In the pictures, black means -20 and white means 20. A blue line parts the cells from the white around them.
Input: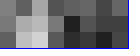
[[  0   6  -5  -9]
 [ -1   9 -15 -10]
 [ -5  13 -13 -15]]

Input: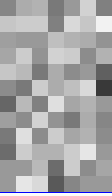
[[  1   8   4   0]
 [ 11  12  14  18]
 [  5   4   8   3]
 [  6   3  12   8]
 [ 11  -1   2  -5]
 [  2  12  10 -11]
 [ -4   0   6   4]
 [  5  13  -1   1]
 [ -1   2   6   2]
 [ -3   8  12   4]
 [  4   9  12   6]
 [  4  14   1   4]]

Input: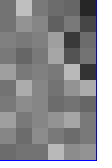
[[ -2  -1  -4]
 [ -2   1  -1]
 [  0   0 -11]
 [ -1  -1  -7]
 [  5   0   9]
 [ -2   1   3]
 [ -1   1  -2]
 [  5   1   6]
 [  1   2  -3]
 [ -3  -2   2]]

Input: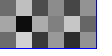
[[ -3  -8  -9]
 [  6   7  11]
 [ -3 -11 -13]]

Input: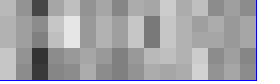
[[  9  -9  10   6   7  12  10   5]
 [  8   2  16   8  11  11   5   4]
 [  8   0  16   8  11  11   6   4]
 [ 11 -12   4   4   4  10  12   5]
 [ 11 -11   2   2   3   6  13   6]]

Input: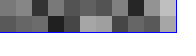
[[ -1 -12  -7  -7 -14  10]
 [ -6  -3  -9   5  -4   6]]

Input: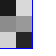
[[-16]
 [  2]
 [ 13]]

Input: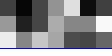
[[-10  -9  15 -10]
 [  4  -9   1  19]
 [ 17  11  -8  -4]]
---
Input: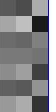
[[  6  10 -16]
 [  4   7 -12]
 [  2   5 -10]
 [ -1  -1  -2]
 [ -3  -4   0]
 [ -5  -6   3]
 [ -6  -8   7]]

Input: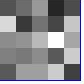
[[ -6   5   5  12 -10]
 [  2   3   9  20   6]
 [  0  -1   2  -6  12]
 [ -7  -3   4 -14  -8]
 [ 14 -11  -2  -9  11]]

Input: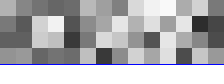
[[  3   4  -4  -2  -3  10 -11   2  13   6  15  -8  11   4]
 [  8   1  -2  -4  -3   9   5   0  14  18  19   7  13  -1]
 [ -5  -5  12  10 -11  -1  14  11   3  -7  16   7   1  -8]
 [ -1  -6  13  18  -7   2   6  16   8  15   5  16 -13  -9]]

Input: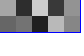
[[ -4  -2 -15   9   1]
 [  6 -13  12 -11   3]]

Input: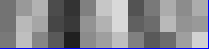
[[ -1  10   1  -6 -15   2   5  10   0  -6  -3   5  13]
 [ -2   9   6  -9 -11   3   8  14  -5  -3   9   3   4]
 [ -2   4   8  -8 -12   0  11  14  -7  -1   7   2   7]]

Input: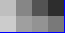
[[ 12   5   3  -1]
 [ 10   1  -7 -13]]

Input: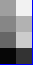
[[  5  18]
 [ -4  12]
 [  1   8]
 [-19 -12]]

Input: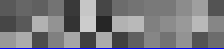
[[  4   7  -8   0   6 -10   7 -10  -5   1  -2   3  -7  -3]
 [ -6  -4  -5  -2 -11  11  -9  -3  -2  -1  -1   2   5  -7]
 [ -9  -6   8   3 -12  12 -14   8   9   0   2   4   9   1]]
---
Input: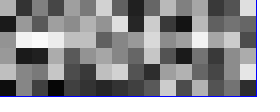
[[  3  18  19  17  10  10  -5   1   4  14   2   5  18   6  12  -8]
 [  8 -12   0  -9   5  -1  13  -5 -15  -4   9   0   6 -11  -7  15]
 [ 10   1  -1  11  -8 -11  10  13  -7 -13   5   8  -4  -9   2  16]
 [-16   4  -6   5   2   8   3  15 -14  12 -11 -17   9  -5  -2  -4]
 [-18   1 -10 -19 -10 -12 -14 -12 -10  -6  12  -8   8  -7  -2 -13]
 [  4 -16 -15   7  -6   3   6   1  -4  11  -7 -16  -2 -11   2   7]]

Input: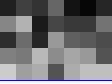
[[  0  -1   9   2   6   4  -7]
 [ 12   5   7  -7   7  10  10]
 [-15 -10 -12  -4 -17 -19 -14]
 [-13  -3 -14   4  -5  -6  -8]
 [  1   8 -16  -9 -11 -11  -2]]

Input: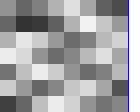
[[ -2  10  17  12   3  -3   0   9]
 [  8  16  12   4  -3   0   9  13]
 [-10  -4  10  17  13   3  -2   1]
 [ 17  14   3  -3   1   9  15   6]
 [  3  -4   0   8  15   6  -5  -8]
 [ 12   4  -4   1  11  14   6  -7]
 [ -4 -12 -11  -5   8  18  11   4]]

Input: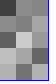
[[  8  -2   8]
 [  2   0   6]
 [ -5  12   4]
 [-10   2   1]
 [ 10   6  -4]]

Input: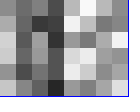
[[ 13  -6   5 -12   4  -1   7  18]
 [ 12  -4   4  -7  14  17   5   3]
 [  2  -3   0  -8   9  19   9   2]
 [  3  -8  -2  -7  17  12   2   6]
 [ 11   1  -5 -14   4   0   6  15]
 [  7  -4 -11 -10  18  10  -1   1]]

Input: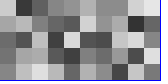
[[  1  10  15   9  -4   8   2  -9  11  -1]
 [ -3  -7  10 -10  14  -7  -8  11  14   1]
 [ -2   6   7  -6 -10   0  -3   4  -8  15]
 [  6   9   0  -4  -6  13   3   7 -12  -4]
 [ 12 -11  -5   1   3   8   2   2  13  16]]

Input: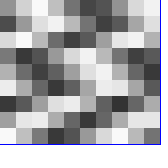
[[  3  13  19  10  -2  -9  -7   3  14  18]
 [  5  16  17   7  -4 -11  -4   7  16  16]
 [ -8   4  15  18   9  -2 -10  -6   6  15]
 [ 14  19   9  -3 -10  -6   5  16  18   8]
 [-11  -6   5  15  17   8  -5 -12  -4   7]
 [ 19  10  -1 -11  -7   4  14  19   9  -2]
 [ 17   7  -4 -11  -5   6  17  16   6  -6]
 [ -1 -11  -7   4  14  18   9  -2 -10  -6]
 [  8  -3 -10  -5   5  15  18   8  -4 -11]]

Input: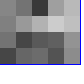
[[  0   4   8  12  10]
 [ -9  -4  -3  -7   2]
 [ -2  -9  -6  -5   3]
 [  1  -2 -11   5   9]]
